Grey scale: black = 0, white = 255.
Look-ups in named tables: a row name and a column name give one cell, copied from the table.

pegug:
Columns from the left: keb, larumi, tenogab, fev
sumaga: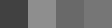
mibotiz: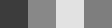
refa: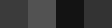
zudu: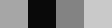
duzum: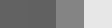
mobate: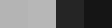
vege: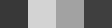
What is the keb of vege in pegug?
56
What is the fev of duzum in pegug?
231
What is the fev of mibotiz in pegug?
126
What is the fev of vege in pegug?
63
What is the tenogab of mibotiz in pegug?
226
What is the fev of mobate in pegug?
21
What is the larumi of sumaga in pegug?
142
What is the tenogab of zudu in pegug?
131
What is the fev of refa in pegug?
51
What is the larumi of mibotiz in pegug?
136
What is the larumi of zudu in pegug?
9
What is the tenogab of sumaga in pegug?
105
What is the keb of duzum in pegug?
98
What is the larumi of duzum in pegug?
97

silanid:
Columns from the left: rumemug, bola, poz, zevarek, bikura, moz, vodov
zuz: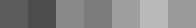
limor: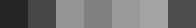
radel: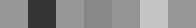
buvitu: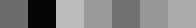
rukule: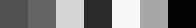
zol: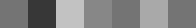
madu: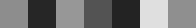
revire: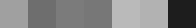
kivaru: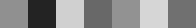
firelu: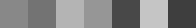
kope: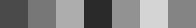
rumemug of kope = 74
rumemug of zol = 116
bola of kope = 119
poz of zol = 194
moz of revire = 178
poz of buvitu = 188
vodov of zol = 116
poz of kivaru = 208
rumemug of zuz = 92
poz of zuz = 137
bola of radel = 52
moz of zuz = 187
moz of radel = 198
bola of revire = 110
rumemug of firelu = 136
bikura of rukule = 248
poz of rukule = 213
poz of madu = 151
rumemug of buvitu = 108
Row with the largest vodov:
buvitu

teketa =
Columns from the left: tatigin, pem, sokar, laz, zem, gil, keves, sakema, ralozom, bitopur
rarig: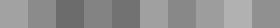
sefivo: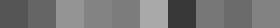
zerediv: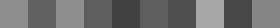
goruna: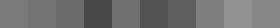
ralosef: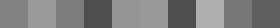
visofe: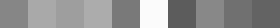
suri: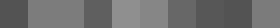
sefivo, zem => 124
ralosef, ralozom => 120
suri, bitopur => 123
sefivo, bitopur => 130
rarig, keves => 136
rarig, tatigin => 162
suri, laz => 95
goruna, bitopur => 135
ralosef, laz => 78

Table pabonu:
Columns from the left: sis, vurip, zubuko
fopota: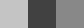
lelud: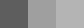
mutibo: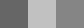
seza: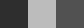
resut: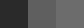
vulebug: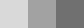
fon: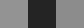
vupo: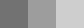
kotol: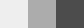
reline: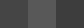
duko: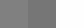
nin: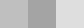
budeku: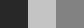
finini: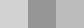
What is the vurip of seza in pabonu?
188
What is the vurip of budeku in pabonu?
195
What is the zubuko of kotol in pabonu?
76
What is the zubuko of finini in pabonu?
188
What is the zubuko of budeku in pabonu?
129
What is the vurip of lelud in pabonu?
159
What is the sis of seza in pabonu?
46
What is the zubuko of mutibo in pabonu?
133
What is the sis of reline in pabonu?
69
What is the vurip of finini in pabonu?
149
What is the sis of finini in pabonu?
210
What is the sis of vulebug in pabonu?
217
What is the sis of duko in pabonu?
128
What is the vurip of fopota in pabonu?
65
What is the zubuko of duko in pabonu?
254
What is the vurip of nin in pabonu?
164
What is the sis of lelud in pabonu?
94
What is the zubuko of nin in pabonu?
222
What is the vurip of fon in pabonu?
36
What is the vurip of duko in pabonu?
118

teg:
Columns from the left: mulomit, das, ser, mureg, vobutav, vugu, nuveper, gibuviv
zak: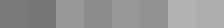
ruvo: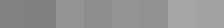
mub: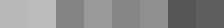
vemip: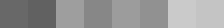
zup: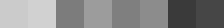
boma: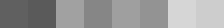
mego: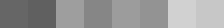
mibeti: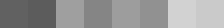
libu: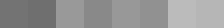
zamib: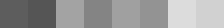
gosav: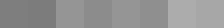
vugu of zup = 140
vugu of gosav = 143
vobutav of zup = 127
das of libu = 111
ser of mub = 131
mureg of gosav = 140
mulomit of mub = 183

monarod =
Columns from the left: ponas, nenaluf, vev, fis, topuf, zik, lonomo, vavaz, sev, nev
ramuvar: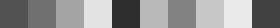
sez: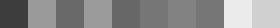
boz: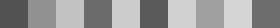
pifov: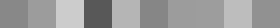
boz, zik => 90
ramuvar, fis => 227
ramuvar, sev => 234
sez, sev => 235
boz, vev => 194
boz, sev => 213
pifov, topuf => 181
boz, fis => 107
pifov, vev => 204
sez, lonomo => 130
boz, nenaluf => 145
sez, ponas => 61
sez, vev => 105

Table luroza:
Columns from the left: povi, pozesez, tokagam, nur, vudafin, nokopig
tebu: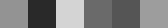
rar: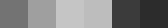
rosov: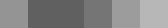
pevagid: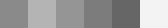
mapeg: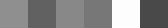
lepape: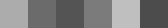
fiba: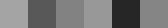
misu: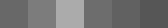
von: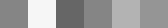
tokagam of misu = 171
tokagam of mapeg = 136
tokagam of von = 102
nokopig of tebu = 157
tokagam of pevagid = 149
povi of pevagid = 138
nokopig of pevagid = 243
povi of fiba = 164

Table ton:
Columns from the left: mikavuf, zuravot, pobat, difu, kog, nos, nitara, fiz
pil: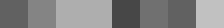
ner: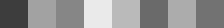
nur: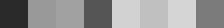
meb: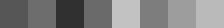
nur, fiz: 123
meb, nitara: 157
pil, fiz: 193
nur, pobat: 161
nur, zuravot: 153
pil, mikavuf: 97
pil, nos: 112
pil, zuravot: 132
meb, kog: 194
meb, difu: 106

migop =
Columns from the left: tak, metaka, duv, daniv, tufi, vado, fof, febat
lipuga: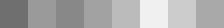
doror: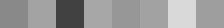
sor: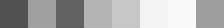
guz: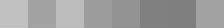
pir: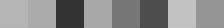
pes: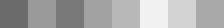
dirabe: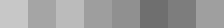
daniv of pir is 168
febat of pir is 149
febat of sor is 158
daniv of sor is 180
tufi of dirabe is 144
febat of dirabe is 159
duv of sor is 98
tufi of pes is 185
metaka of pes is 154
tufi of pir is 119
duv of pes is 121
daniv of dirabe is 158
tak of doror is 137
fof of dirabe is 125
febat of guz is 162
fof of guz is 127
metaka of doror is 163
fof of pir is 194

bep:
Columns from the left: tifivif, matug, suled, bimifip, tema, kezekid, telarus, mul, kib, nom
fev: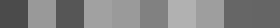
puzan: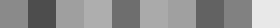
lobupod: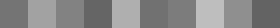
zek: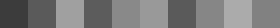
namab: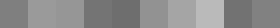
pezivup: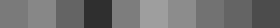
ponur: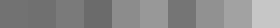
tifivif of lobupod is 116
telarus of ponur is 117
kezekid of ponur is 152
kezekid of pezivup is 158
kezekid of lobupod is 113
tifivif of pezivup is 122
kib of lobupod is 143
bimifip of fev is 161
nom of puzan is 232
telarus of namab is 165
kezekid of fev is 129
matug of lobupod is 162
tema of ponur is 140
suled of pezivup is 100
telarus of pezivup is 140

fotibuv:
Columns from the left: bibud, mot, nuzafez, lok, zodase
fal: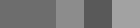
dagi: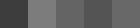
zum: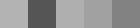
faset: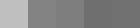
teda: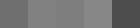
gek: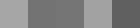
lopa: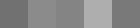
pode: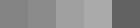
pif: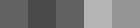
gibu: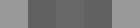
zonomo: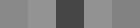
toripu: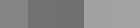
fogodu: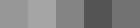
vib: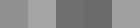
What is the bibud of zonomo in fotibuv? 137
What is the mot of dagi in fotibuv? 124
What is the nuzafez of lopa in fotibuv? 132
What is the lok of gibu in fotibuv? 97
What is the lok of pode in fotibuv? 170
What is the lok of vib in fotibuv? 107
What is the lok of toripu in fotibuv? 162
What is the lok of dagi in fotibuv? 84
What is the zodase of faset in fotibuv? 113
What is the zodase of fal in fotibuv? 162
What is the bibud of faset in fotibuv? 191
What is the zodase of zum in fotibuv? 130
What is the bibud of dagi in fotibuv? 61
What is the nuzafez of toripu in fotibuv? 112
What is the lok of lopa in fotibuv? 174
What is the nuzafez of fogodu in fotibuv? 132
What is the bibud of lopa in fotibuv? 113
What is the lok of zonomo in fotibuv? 145

